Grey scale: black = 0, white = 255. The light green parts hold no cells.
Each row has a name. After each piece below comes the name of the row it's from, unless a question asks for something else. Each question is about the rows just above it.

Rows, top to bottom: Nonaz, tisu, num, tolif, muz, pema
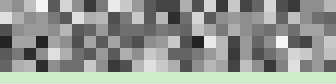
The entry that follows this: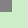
[223]
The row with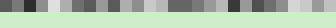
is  muz
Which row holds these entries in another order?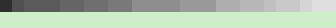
tisu
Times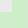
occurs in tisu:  0

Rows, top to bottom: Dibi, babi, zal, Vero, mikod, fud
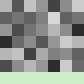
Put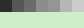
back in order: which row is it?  Vero
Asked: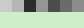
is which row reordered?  fud
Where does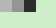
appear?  fud
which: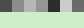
fud
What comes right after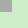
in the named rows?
[128]
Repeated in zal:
[140]
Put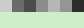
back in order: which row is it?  fud

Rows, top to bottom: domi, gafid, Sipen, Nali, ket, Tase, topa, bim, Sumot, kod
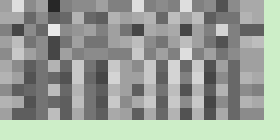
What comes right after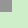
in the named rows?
[160]
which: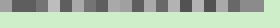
kod

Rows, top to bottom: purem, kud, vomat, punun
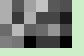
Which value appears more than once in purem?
[88]
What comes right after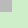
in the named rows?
[97]
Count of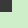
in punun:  2
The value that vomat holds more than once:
[107]

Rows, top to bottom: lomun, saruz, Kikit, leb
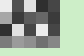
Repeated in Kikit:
[70]
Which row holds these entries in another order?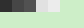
lomun

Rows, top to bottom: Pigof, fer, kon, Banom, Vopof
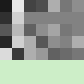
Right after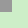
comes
[97]
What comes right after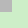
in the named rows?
[97]
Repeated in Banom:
[174]
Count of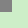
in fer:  5
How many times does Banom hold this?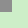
1
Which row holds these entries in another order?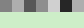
Banom
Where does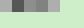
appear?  Banom

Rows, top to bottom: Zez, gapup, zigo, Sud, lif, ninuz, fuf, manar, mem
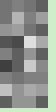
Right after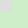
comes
[169]
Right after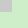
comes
[137]
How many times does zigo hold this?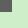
1
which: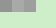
manar
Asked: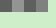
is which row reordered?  lif
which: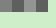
lif
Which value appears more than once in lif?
[95]

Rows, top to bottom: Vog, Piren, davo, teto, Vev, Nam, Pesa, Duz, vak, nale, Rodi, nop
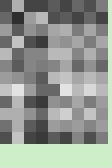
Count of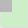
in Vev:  3
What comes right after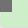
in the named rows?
[175]
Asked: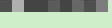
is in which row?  Vog
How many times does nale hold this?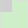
1

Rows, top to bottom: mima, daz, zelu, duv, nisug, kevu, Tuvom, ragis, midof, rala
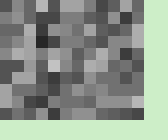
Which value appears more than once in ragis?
[113]
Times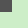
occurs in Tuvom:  4
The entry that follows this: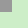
[94]

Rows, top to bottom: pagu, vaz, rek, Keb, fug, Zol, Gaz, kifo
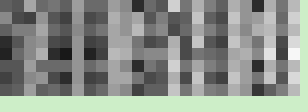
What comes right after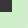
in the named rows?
[96]
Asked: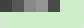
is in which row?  Gaz
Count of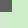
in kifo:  5
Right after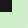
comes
[148]
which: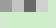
vaz
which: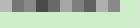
rek

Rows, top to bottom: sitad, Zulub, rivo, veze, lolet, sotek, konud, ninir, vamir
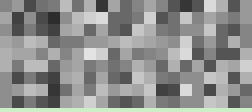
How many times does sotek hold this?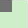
1
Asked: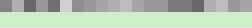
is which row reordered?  veze
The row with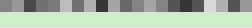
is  sitad
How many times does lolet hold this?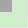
4
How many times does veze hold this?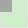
3

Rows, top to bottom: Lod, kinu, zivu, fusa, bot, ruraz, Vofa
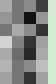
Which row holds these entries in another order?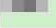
ruraz
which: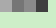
Lod
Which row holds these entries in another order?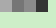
zivu
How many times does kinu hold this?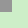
2

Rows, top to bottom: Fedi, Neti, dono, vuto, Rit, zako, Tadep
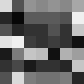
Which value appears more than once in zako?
[50]
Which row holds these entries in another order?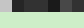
zako
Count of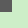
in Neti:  3
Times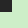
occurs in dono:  1
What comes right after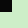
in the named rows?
[91]

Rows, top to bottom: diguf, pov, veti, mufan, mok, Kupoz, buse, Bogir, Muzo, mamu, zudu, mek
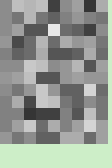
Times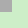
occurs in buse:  0
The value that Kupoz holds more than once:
[140]

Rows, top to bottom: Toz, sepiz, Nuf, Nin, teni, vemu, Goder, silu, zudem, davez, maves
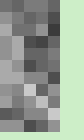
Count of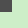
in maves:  1
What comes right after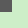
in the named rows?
[101]
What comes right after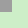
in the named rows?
[123]
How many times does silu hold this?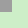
0
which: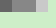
davez

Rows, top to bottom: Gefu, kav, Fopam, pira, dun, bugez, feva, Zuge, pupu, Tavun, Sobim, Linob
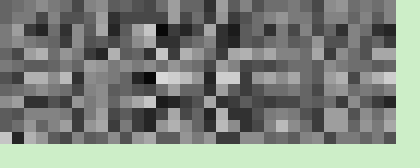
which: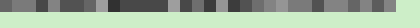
kav
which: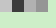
dun
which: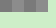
bugez

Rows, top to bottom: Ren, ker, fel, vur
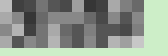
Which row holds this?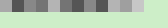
vur
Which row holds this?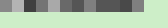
fel
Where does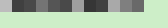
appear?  Ren

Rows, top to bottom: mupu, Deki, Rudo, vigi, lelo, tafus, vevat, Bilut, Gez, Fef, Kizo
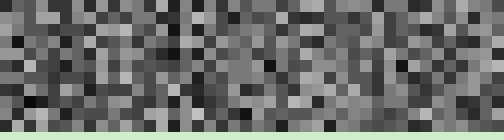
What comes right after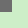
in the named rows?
[65]
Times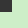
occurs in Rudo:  4
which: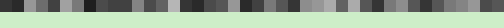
Bilut

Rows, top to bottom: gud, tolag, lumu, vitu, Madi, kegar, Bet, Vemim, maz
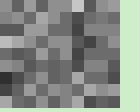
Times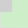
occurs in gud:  0
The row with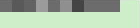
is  Madi
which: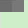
tolag
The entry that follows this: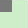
[108]
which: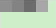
Vemim

